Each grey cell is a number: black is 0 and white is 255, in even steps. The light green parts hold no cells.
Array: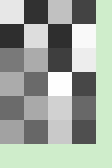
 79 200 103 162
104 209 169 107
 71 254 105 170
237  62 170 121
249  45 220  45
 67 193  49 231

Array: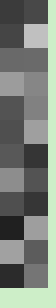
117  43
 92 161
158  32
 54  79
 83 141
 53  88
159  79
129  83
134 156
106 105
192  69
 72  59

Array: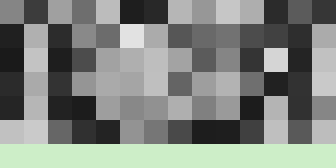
189  89 191  64  30  29  73 118 147  35  48 102 202 193
134  49 180  28 154 128 175 145 136 158  28  34 182  37
201  50  33 111 179 158 100 191 165 170 149  51 170  43
193  36 213  52 133  91 163 190 175 162  76  30 195  26
171  46  65  76 114 105  86 171 226 108 137  44 176  32
 54  91  43 174 198 151 182  40  30 188 110 160  60 133

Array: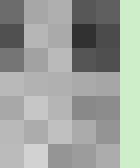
172 156 149 210 187
148 171 192 172 185
140 137 181 198 168
166 170 176 178 185
 79  85 186 162 117
 75  49 170 182  80
 95  87 175 167 108

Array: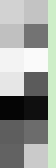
202  98
108  94
 15   5
 91 230
250 243
115 192
195 210

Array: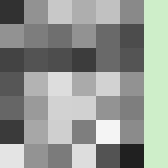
 32  82 221 122 147 227
139 244 126 207 166  58
126 148 208 210 154 101
145 211 170 221 178  86
 85 106  59  78  82  66
 75 106 145 111 125 146
137 192 173 200 145  49

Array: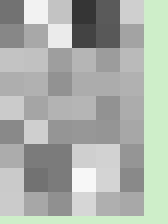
168 176 213 144 166 203
137 212 247 123 114 202
149 211 206 122 123 171
167 149 151 149 207 137
171 145 181 179 164 204
177 171 172 145 177 174
186 156 180 157 192 194
163  88  67 235 169 135
206  89  52 195 241 114
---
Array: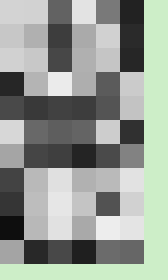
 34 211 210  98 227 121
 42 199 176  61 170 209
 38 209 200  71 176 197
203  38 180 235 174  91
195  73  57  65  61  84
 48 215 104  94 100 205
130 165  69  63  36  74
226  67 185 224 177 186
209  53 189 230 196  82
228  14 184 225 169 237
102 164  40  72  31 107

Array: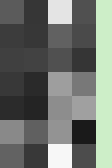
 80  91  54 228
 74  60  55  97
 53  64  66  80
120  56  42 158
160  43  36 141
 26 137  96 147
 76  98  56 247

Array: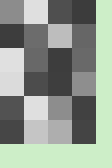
 60 140 223  79
102  61 108 189
105 224 104  61
142 219  76  62
 65  82 223 141
 68  70 197 174

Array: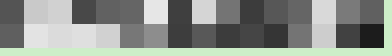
 96  84 201 209  72  97 101 230  63 213 116  60  87 101 217 122
 28  95 227 219 223 209 119 141  61  88  60  69  53 116 205  65

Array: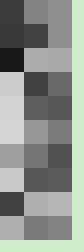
143  60 132
143  56  66
168  24 172
105 204  64
 88 211  94
123 212 151
 81 159 117
 90 201  87
182  65 175
131 175 121

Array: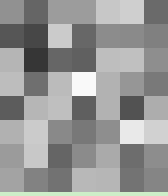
106 145 101 156 156 199 207
128  86  71 203 103 140 138
142 181  54 102  96 190 192
121 189 111 187 249 178 150
173  92 182 191  95 178  82
209 177 203 137 120 142 233
141 155 200 101 139 170 109
133 163 130 114 184 182 115

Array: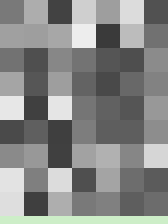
 81 121 173  66 207 158 220
113 160 158 167 237  58 188
139 114  79 135 115  85  78
130 165  86 158  99  73 104
152 231  64 229 117  97  85
141  74  95  63 125  94  94
214 138 152  64 162 177 134
 91 227 127 220  79 164 109
108 222  63 174 121 128  94

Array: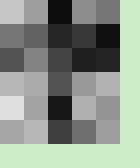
117 199 159  14 141
 16 118  97  38  56
 35  84 130  67  30
177 182 170  83 152
149 223 163  23 176
158 166 182  62 111
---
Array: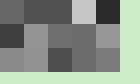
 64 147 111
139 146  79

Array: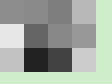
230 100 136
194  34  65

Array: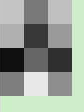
176  56 154
 15 102  47

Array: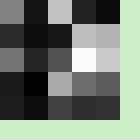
 43  12  23
116  37  82

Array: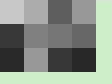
 56 128 117
 41 152  55

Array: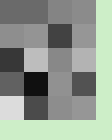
142 148  66
 55 189 136

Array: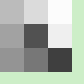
162  81 239
148 119  63
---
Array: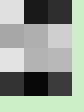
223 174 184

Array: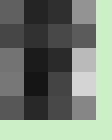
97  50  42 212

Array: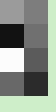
155 112

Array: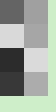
100 166

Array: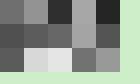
111  92 229

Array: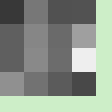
56 134 108  72

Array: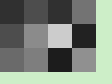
48 139  28

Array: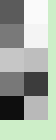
91 244

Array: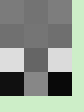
123 117 219
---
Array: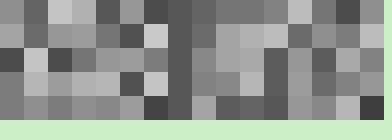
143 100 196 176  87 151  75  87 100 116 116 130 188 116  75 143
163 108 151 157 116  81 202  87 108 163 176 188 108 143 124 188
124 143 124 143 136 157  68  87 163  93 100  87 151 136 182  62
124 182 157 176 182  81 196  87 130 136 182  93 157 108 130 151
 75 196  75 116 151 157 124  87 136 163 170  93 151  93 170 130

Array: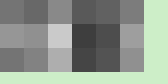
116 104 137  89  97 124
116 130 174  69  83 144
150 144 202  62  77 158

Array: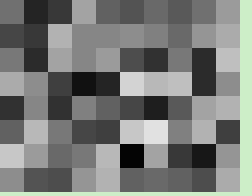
112  36  56 163  97  83 105  89 112 155
120  43 163 134 155  77  49 120  43 191
 70  56 178 134 134 141 128 105 149 171
141  83  77 149 178  97 105  97  77 171
 49 134  49 128  97  70  30  89 163 178
171 141  63  17  36 211 184 191  43 141
199 155 105 120 184   4 163  56  23 149
 97 184 120  70  63 199 225 128 178  63

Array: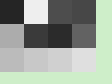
172  58  43  98
187 200 208 222
 36 237  77  71

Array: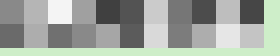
105 173 112 137 166  91 216 124 173 230 196
137 181 244 159  63  83 203 118  75 189  69

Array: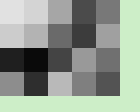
 31  10  68 153 112
141  46 185 127  83
204 179 106  60 160
225 212 166  75 120

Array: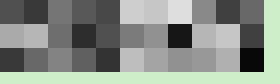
 80  57 117  88  72 206 198 222 137  64 104
 57 104 131  96  51 190 164 145 152 176   8
170 182 110  45  80 123 145  22 182 198  64
